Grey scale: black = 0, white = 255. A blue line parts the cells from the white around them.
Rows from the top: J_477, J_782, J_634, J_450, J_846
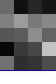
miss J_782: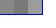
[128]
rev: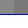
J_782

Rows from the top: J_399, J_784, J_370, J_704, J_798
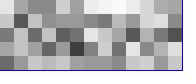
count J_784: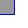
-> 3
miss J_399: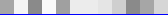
[173]
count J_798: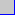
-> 4
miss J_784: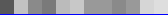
[145]
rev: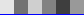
J_704
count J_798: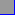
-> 4
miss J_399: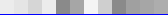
[250]

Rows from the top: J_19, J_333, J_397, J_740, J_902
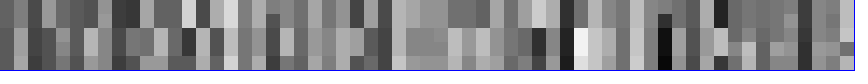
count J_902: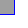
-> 2
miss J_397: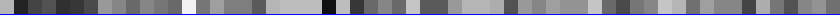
[140]
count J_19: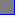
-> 6
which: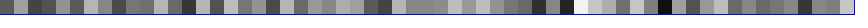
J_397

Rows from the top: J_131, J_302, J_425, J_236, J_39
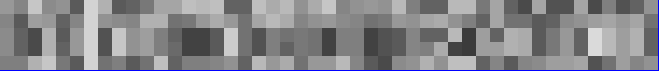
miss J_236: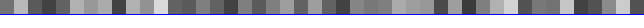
[106]
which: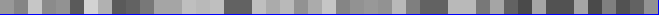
J_131

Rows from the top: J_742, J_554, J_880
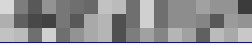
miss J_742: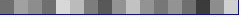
[104]
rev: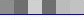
J_742

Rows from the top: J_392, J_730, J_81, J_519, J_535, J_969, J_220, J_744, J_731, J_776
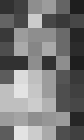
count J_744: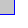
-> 0
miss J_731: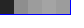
[150]
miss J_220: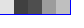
[198]
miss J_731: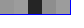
[164]
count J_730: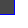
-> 3
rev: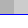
J_744
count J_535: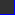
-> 3

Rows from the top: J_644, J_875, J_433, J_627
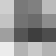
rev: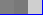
J_644
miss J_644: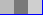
[128]
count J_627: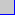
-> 1

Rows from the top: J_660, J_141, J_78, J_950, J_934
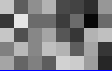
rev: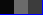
J_141
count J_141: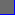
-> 4
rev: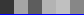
J_950
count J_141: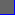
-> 0
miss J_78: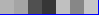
[86]

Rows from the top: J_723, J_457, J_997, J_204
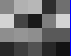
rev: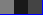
J_457
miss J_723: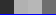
[134]
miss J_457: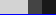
[126]
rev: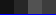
J_204
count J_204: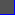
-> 1
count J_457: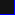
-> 0

